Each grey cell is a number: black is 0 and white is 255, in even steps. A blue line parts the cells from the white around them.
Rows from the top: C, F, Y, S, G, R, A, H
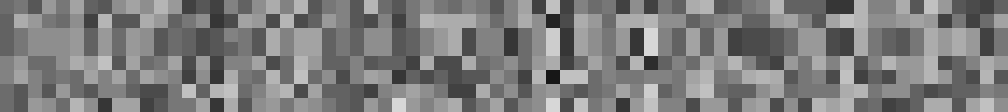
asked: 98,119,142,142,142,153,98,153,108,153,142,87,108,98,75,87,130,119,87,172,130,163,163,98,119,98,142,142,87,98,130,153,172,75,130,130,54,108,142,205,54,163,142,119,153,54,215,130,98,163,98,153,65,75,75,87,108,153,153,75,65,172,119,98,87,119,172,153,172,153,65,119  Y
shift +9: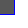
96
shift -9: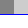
121,196

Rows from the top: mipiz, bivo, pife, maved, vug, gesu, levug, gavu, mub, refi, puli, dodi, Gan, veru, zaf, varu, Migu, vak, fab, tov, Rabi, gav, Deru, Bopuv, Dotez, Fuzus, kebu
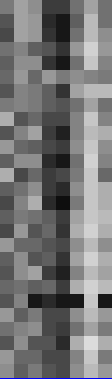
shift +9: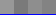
161,131,151,140
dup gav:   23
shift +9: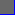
113
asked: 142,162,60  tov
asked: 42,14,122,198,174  zaf

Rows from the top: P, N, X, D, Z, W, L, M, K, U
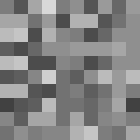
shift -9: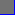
105
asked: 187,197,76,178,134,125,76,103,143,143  X

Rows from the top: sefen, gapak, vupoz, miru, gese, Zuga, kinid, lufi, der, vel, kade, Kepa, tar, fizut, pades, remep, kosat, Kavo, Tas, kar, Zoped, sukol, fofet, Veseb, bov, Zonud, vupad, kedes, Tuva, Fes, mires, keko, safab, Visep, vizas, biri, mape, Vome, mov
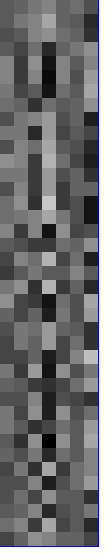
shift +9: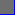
119
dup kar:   90
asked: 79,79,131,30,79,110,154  vizas

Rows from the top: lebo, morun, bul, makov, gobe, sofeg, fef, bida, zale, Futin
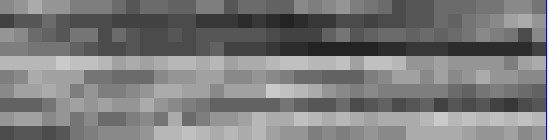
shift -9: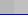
174,183
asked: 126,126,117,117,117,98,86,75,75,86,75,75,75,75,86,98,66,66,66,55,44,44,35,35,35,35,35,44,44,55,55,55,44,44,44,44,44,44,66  makov
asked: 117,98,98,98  bida
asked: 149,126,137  Futin
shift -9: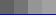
89,108,140,152
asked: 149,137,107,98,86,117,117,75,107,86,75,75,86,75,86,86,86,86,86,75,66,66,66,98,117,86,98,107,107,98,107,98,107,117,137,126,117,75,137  bul
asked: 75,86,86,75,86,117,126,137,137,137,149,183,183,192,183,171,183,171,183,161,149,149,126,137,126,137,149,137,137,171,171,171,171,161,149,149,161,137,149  Futin

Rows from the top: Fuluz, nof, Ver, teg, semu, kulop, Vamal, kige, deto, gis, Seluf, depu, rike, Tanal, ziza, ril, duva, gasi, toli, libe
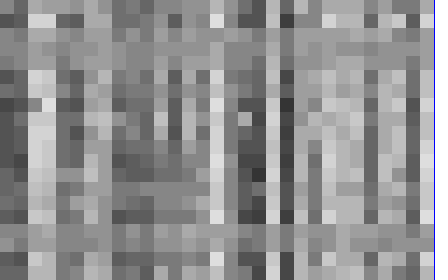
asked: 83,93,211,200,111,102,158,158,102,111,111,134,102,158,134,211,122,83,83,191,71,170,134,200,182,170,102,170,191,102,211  Seluf
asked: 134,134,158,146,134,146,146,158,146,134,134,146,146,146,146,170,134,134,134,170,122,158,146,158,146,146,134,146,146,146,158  teg
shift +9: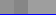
155,143,167,167
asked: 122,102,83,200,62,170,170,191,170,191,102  gis
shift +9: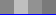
143,200,155,131
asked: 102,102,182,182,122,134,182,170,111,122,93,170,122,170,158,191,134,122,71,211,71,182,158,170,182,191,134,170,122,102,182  libe

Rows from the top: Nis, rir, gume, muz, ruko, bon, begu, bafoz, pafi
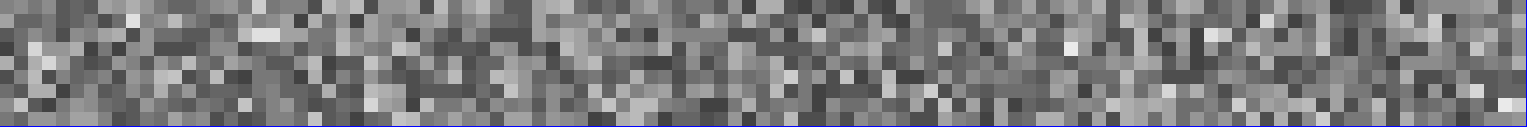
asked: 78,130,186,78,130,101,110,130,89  bafoz
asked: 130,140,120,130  rir

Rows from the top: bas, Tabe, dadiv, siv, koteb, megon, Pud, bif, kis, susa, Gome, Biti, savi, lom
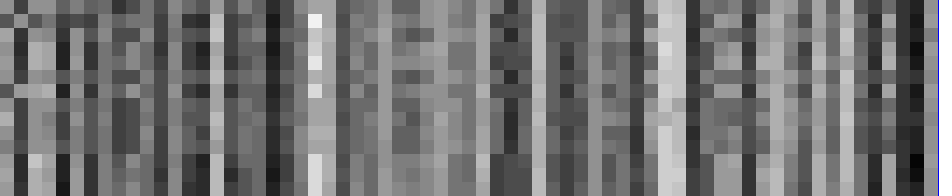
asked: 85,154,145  Tabe
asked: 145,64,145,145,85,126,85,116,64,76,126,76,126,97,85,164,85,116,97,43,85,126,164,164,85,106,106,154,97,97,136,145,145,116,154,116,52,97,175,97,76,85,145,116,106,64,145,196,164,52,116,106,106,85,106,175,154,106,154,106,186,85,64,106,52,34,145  bif

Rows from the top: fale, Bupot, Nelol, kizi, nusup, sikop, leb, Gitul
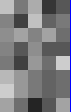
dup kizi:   87
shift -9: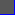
78
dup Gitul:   163

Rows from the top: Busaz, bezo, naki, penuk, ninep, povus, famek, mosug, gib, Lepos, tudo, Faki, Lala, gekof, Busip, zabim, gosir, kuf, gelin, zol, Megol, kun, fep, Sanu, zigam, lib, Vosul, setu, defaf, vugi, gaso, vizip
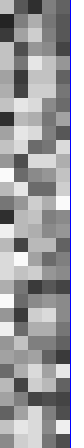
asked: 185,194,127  zabim
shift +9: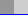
159,215

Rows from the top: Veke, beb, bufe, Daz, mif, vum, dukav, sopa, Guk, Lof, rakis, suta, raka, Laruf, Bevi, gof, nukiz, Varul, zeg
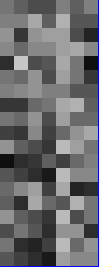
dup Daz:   136
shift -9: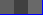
86,55,96
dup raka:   136
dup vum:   117
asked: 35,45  Laruf
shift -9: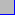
177

